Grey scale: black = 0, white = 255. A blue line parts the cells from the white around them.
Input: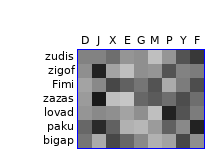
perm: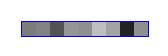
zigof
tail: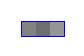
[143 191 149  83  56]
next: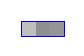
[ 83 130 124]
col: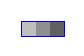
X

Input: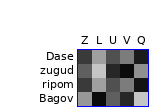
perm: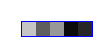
Bagov
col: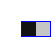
Q

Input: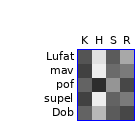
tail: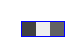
[122]
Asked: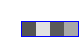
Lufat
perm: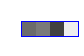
mav
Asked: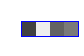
supel

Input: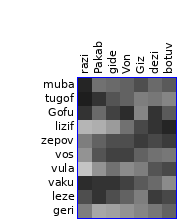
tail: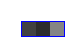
[51 90]
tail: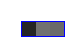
[ 98  78 106  90]
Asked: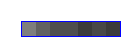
zepov
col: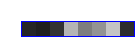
razi
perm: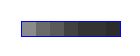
vaku
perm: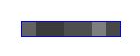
zepov

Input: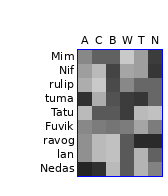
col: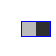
C
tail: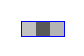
[97]

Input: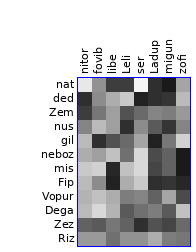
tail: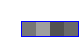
[132 125 153]
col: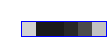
zofi
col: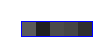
Ladup
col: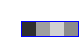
fovib
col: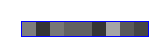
migun
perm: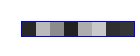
Fip

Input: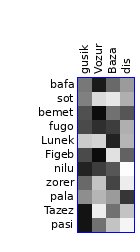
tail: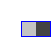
[237]
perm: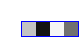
pasi

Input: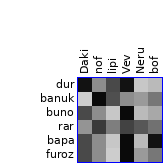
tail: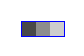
[ 10 154 119]
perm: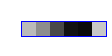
bapa
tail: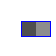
[154 119]
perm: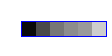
furoz
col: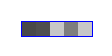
lipi

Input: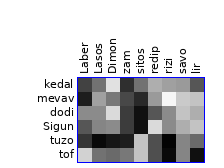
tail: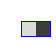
[ 16  86 139 195 174]
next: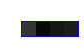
[195  79   3]
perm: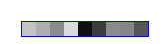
Sigun
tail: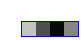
[16]
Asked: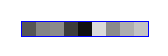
Sigun

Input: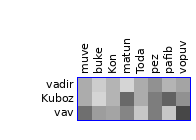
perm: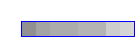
vadir
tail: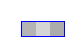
[145 180 164]
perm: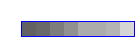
Kuboz
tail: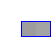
[133 199 125 199  71]
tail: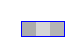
[105 172 125  98 145]
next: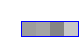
[125 199  71]

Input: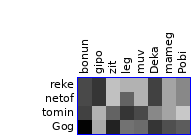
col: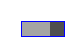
mameg
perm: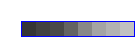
netof
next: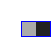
[114 107  53]
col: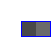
muv
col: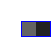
zit

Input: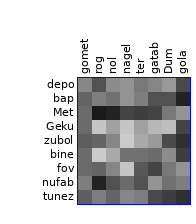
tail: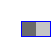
[161 197 161 183 190  68]
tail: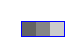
[169 153  74  48]
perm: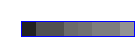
nufab

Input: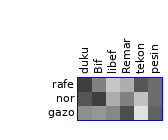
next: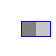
[173  85 109]
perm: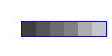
rafe
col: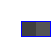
duku

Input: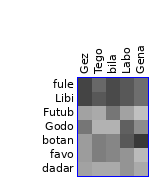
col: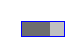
Gena
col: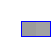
Gez
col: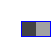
Gez
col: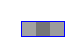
Gez
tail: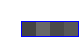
[110]

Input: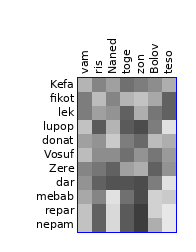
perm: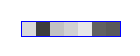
repar
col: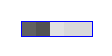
Naned
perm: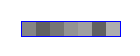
Zere
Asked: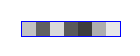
nepam
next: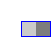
[105 188 174]
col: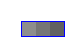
ris
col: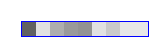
teso

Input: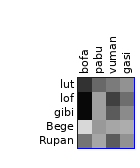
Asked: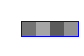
Rupan
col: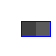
vuman
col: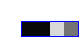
bofa
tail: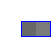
[146]
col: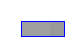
pabu
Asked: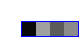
gibi
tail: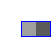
[139]

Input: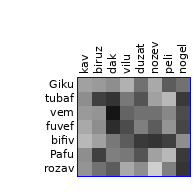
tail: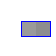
[177 113 169  92 113]
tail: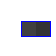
[120  84 161 184  58]
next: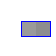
[177 113 169]
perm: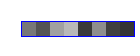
tubaf

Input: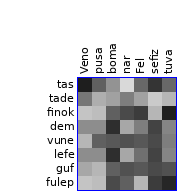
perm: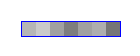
tade
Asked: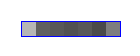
vune
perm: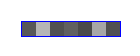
guf
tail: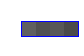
[81]
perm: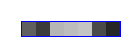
fulep
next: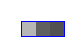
[88 74 81]

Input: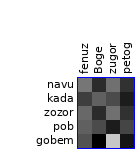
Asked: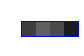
kada
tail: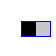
[21]
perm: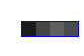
pob
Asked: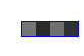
navu
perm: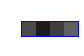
kada
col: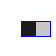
zugor
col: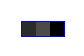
Boge

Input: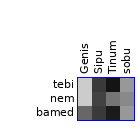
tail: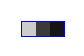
[152]
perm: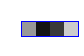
tebi
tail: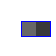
[ 27 152]
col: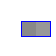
sobu
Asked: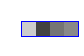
nem

